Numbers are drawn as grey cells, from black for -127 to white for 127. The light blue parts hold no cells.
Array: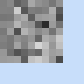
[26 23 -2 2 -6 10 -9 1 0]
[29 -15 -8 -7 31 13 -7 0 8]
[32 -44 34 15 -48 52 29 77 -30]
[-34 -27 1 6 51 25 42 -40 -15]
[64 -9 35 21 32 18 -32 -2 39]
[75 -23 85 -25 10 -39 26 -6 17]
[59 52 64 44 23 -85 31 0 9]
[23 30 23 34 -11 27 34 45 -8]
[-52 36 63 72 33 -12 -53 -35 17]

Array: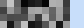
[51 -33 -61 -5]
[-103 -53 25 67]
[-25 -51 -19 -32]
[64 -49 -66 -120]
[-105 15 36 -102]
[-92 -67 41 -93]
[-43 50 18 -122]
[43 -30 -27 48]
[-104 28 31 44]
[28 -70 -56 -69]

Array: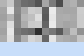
[43 34 40 32 37 52]
[95 102 93 54 101 72]
[6 -6 3 3 8 3]
[46 -17 44 53 42 -18]
[85 -23 74 63 76 -23]
[74 -81 77 93 71 -44]
[-25 7 -27 -37 -32 38]
[100 -8 106 101 106 -4]
[48 -38 43 44 41 -51]
[42 22 36 46 38 41]
[36 61 39 42 39 49]
[68 17 74 74 76 17]

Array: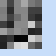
[-93 -88 32 -64 2 -2 13]
[1 -75 -2 -93 -59 -82 -58]
[86 -122 16 10 -18 5 6]
[94 -120 5 11 8 6 39]
[-22 79 -92 75 -70 -63 -6]
[-54 47 -86 -44 -87 -64 -21]

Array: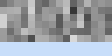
[27 28 80 80 41 -14]
[7 -16 9 32 45 5]
[-9 16 22 26 48 25]
[6 61 -9 -12 -1 21]
[-49 43 51 55 79 71]
[44 32 16 7 -13 -10]
[43 17 9 27 26 -25]
[24 -9 19 34 20 9]
[8 -19 -38 -37 16 39]
[-32 27 16 34 66 57]
[87 -16 12 -12 -73 -28]
[46 -21 67 54 24 4]
[39 -24 -28 -49 -7 50]
[9 15 7 19 20 12]
[24 21 25 16 -6 23]
[49 -26 -10 -31 -11 14]

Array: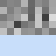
[64 26 -5 51 -6]
[1 40 15 0 6]
[73 -63 30 24 2]
[17 -10 70 6 51]
[21 4 -31 -25 -23]
[-3 70 70 60 13]
[29 -1 -64 -13 0]
[-6 57 91 37 34]

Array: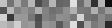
[58 82 -44 66]
[43 -70 56 -12]
[79 25 2 43]
[20 24 18 -5]
[27 -9 1 54]
[-43 -50 47 -51]
[21 2 3 -20]
[15 -8 -16 53]
[-37 16 -9 -27]
[4 12 15 -22]
[94 -7 49 96]
[-47 84 -5 -19]
[40 -12 -9 34]
[-5 -18 49 -77]
[10 10 -8 52]
[-85 -10 27 -113]
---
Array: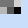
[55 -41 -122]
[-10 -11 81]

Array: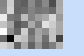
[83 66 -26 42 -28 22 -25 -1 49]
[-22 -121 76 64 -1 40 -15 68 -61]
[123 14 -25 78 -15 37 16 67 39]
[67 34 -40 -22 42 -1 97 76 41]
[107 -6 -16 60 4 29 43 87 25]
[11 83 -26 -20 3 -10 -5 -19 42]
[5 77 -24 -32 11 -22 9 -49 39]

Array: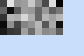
[-101 -74 -68 32 -19 48 10 18 -32]
[-117 16 -58 5 20 55 -40 42 -110]
[-76 53 45 86 46 -24 54 34 55]
[-26 -114 -37 31 24 -24 25 -32 -6]
[-60 100 22 29 73 14 -53 92 -124]

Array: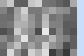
[-27 89 14 -30 81 52 93 -67 -31 -72 12]
[-13 26 64 7 34 6 75 21 6 -51 -32]
[9 -15 28 98 3 15 14 54 12 -2 -33]
[-47 -30 76 31 11 -51 105 -34 7 -34 -44]
[-15 -8 49 47 23 -6 62 1 0 -36 -34]
[-16 -19 36 62 18 -9 54 -12 -2 -25 -29]
[2 -27 31 81 -6 -6 19 38 18 11 -27]
[41 72 -30 -32 69 81 -11 -15 -28 -41 41]

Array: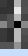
[-44 -43 18 -58]
[-71 -82 59 -53]
[-70 -82 59 -45]
[7 -43 -124 8]
[-61 -46 55 -58]
[-77 -76 104 -45]
[-69 -78 53 -48]

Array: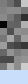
[-10 48 13 77]
[-53 -54 12 19]
[-24 19 -2 9]
[29 -48 -59 -72]
[-8 38 -26 29]
[8 -48 16 11]
[-121 -27 -30 49]
[10 -9 -34 -79]
[2 11 10 -9]
[-3 -19 -49 70]

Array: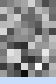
[28 -30 -50 -115 25 -28 7 42]
[-69 -21 -84 90 -27 121 -68 55]
[11 76 82 -66 -80 -41 58 -6]
[-8 98 80 -37 4 8 104 28]
[20 -43 -73 -82 75 22 24 51]
[-31 -5 14 12 -2 64 8 65]
[87 -47 10 29 8 -60 4 -56]
[56 60 30 0 -19 -38 53 49]
[-23 56 81 -23 -24 -3 73 -23]
[69 35 -31 30 -18 58 37 -11]
[-11 4 25 37 82 11 -52 -21]
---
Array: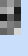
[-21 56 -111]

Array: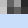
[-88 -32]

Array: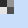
[20 100]

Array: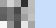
[61 49 -37 19]

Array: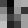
[45 24 -61 64]

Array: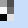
[-48 121]

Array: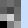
[-34 -59 41]

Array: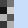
[-8 -107]
